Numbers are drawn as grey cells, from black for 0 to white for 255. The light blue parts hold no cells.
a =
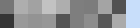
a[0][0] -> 118
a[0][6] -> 124
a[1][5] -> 126
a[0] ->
[118, 174, 162, 194, 174, 126, 124, 164, 81]

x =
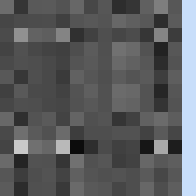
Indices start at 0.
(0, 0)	108
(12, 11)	71
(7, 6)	88
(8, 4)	67
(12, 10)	90
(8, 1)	47
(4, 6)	89
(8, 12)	93
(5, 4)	58
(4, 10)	87
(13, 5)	106
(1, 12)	91
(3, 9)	106
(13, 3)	81
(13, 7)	86
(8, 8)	53
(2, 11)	133
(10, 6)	46
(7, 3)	72
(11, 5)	113
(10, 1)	201
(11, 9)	66
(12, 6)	84
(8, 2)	83
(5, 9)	84
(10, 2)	112
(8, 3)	90
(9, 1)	111
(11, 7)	86
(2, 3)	94
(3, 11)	34
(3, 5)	78
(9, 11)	90
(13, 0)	91
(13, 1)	44
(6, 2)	74
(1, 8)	103

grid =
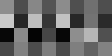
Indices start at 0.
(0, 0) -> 142
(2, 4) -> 7
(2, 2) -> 4
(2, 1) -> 138
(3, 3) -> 125
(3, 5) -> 127
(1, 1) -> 38
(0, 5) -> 79
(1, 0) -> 201

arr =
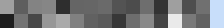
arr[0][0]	160
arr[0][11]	51
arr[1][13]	121
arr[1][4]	170
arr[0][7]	106
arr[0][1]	94
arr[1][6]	97
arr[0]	[160, 94, 131, 134, 46, 101, 102, 106, 83, 76, 110, 51, 159, 78, 112]

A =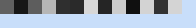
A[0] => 96
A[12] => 212
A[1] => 22
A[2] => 93

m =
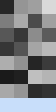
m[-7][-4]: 39
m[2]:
[87, 55, 140, 91]
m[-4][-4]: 54
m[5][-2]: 191
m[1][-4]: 125
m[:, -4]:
[39, 125, 87, 54, 174, 26, 168]
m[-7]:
[39, 149, 159, 217]

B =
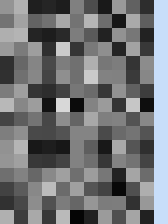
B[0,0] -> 148
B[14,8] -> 125
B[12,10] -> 108
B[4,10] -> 140
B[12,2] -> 103
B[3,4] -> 203
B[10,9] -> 85
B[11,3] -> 53
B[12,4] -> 160
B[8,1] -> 93
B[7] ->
[184, 135, 157, 18, 216, 11, 131, 155, 52, 198, 14]
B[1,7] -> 109
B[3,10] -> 56
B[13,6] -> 85
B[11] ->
[149, 160, 56, 53, 67, 130, 111, 55, 131, 115, 68]
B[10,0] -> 146
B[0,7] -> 25
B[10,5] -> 130
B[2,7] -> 34
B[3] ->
[154, 123, 158, 47, 203, 53, 121, 143, 36, 163, 56]
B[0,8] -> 153
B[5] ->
[48, 112, 135, 68, 143, 111, 202, 130, 129, 58, 135]
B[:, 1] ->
[177, 162, 180, 123, 103, 112, 159, 135, 93, 143, 181, 160, 130, 91, 72, 60]
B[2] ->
[175, 180, 36, 29, 41, 125, 90, 34, 146, 119, 34]
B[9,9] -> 116
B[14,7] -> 124
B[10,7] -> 24
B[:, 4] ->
[29, 168, 41, 203, 125, 143, 66, 216, 142, 83, 23, 67, 160, 107, 124, 186]
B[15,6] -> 33
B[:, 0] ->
[148, 115, 175, 154, 47, 48, 124, 184, 68, 126, 146, 149, 111, 66, 49, 176]
